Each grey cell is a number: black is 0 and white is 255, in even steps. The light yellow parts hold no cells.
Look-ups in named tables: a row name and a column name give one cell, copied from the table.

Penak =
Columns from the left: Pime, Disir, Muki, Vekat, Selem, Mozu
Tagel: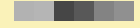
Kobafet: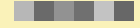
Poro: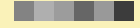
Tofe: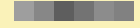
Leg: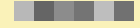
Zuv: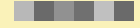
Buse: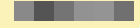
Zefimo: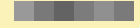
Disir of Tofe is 135
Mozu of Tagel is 144
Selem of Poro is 153
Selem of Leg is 190
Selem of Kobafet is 195
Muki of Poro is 156
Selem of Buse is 148
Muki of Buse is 116
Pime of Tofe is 158
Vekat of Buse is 146
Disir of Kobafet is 106
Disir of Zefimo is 121
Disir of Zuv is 106
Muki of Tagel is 70
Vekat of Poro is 102
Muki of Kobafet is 146
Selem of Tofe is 140
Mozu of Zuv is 106
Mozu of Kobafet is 103

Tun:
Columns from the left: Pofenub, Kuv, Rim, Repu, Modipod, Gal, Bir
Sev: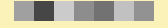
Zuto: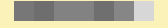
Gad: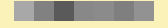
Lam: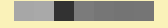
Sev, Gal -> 193
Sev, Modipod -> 114
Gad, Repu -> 136
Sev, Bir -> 146
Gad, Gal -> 127
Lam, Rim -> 50
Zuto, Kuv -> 110
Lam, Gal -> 116
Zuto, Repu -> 130
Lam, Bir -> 117
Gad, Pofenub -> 168
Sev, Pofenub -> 160
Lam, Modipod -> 118
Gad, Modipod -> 139

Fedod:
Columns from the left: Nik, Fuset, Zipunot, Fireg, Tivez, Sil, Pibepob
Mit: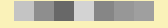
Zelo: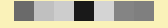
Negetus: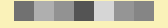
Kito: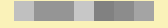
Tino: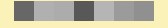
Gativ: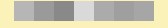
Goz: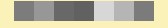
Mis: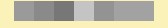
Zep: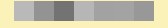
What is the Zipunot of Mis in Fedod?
119
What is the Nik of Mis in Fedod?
154
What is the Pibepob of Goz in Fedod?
123
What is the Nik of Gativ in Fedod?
182
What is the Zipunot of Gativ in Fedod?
137
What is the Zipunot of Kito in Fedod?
149
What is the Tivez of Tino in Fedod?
181
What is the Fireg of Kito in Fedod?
199
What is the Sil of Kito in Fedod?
140

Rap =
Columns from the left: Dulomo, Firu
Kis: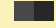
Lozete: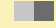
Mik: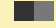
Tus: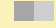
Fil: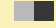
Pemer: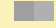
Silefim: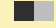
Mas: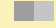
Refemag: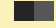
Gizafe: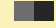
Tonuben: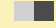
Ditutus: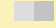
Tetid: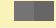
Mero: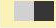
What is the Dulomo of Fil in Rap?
185
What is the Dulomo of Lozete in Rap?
198
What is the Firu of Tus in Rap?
206
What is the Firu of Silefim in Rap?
190
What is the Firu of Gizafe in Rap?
38
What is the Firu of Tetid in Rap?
102
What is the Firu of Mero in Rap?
54
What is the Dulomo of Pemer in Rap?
159
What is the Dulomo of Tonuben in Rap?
209
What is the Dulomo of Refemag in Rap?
37
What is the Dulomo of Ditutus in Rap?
221
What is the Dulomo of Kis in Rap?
72
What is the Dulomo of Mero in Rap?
209
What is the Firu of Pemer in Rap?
176
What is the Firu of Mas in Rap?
197
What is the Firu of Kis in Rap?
39
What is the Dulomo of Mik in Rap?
51
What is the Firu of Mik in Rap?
120
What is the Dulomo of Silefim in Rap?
47

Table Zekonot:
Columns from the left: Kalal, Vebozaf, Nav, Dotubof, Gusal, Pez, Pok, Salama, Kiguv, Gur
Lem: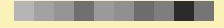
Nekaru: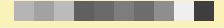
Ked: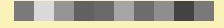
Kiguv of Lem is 43
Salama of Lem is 126
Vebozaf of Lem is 162
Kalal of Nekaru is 181
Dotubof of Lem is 112
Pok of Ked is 109
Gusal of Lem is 154
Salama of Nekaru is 142
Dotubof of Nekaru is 96
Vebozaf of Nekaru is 162
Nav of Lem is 149
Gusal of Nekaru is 105
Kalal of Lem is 181
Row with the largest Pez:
Ked

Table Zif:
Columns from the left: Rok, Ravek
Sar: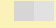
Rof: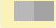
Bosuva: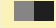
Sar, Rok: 214
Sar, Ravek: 225
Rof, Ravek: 163
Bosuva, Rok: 133
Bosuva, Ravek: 31
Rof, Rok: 184

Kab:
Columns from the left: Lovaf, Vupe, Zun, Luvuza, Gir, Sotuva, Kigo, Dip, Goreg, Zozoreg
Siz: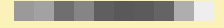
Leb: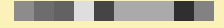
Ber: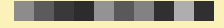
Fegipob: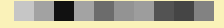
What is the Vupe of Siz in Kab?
162
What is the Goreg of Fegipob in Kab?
69
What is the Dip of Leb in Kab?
170
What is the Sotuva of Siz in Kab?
89
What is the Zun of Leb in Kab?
98
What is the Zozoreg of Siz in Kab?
238

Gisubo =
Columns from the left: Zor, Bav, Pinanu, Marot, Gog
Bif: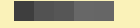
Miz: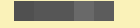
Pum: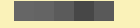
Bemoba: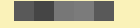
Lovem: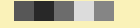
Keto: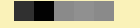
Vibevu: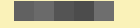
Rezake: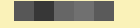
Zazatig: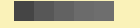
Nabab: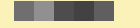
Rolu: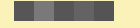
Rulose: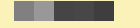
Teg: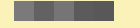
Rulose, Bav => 152
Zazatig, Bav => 87
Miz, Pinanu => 86
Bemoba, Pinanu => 119
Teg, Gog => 88
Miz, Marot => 105
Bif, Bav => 82
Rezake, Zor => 87

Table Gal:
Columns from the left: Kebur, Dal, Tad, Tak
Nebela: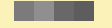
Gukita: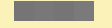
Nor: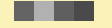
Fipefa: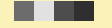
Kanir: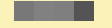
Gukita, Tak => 122
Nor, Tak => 74
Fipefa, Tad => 77
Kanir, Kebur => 120
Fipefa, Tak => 47
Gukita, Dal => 120
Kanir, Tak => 84
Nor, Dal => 177
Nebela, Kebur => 123
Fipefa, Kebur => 108
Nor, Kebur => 100
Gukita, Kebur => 117
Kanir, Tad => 127
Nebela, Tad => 104

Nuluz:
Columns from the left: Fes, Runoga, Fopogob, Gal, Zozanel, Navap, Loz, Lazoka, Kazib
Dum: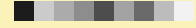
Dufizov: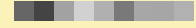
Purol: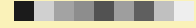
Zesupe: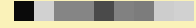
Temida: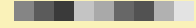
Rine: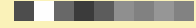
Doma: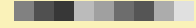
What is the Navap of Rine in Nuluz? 143
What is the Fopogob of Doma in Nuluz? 55
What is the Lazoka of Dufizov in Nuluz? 166
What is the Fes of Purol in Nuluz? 27
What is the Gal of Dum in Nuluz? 141
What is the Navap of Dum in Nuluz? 163
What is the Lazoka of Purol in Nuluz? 192

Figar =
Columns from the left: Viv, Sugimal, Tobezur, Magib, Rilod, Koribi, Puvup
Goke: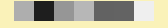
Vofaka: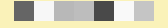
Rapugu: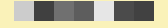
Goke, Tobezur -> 150
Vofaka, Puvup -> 197
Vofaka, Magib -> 189
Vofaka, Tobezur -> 184
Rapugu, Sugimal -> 64
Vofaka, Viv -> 101
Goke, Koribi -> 99
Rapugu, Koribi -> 75

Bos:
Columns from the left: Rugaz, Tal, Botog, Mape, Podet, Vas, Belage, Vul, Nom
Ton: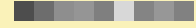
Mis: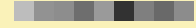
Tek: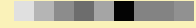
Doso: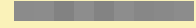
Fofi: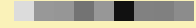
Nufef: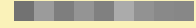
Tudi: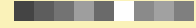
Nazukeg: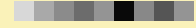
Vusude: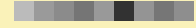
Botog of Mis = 141
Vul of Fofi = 128
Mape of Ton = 149
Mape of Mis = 110
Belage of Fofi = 129
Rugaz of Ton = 77
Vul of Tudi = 161
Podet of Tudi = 106
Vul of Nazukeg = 85
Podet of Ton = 127
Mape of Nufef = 148
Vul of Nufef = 137
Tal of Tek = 181
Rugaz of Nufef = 114
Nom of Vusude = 142
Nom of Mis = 140
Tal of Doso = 140
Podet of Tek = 165
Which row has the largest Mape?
Tudi

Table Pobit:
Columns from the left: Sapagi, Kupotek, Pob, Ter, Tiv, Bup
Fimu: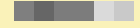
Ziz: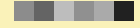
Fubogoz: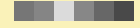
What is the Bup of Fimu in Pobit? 201
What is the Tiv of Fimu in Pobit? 218
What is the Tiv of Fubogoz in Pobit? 103
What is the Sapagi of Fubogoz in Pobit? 118
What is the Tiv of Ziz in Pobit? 170
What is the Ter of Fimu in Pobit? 124
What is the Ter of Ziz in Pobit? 144
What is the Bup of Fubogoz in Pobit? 73
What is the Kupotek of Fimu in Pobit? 102
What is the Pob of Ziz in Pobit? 189
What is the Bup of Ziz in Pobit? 33
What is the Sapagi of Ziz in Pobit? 140
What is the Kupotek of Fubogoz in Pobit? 133
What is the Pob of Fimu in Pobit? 124
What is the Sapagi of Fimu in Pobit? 127

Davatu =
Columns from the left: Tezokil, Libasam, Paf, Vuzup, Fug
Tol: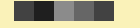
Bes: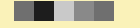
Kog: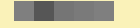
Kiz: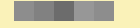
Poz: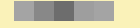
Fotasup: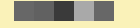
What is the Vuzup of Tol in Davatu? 102
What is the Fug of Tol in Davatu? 66
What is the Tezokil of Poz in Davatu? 164
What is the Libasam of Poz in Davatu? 136
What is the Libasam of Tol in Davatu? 31
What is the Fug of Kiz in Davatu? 141
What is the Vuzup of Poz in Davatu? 158

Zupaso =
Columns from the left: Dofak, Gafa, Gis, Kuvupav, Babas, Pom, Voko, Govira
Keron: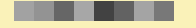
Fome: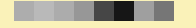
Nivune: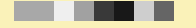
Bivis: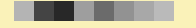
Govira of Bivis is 186
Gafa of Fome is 185
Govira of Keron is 120
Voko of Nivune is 206
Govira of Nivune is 101
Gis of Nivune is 239
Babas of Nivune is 57

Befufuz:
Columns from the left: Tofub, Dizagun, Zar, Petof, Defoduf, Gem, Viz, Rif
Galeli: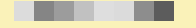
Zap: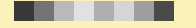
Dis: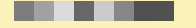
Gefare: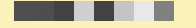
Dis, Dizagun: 161
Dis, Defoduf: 203
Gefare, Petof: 207
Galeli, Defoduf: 222
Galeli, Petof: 193
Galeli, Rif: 92
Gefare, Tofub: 79
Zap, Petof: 225
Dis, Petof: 103
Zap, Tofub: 56
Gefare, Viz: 232
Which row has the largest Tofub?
Galeli

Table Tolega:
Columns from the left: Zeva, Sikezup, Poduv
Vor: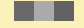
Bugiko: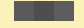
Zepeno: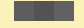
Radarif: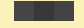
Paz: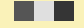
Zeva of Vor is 105
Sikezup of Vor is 170
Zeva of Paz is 85
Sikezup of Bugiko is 78
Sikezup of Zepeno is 83
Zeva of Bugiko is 90
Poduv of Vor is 98
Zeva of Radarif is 69
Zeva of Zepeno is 93

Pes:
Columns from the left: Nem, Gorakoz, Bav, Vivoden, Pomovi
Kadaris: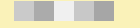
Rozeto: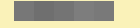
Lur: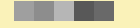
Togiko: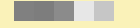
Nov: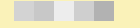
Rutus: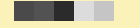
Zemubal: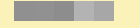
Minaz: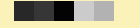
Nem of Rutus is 74
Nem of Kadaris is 202
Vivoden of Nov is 207
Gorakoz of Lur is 141
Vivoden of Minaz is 203
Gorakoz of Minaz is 54
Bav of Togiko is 139
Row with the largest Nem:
Nov

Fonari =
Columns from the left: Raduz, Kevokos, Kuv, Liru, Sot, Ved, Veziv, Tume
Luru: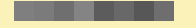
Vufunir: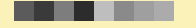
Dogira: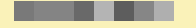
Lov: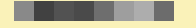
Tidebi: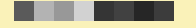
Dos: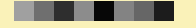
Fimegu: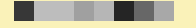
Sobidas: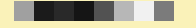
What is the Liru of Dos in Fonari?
140
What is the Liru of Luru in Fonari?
132
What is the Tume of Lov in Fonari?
108
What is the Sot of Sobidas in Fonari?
82
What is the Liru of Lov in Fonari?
74
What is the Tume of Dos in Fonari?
28
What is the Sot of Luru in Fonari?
92
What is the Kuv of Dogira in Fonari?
132
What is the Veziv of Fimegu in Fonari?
103
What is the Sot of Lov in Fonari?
110
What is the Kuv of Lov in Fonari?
82
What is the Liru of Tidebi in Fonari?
210
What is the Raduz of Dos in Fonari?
160
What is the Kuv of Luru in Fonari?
111
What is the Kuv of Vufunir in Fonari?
125
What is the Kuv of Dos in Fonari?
46

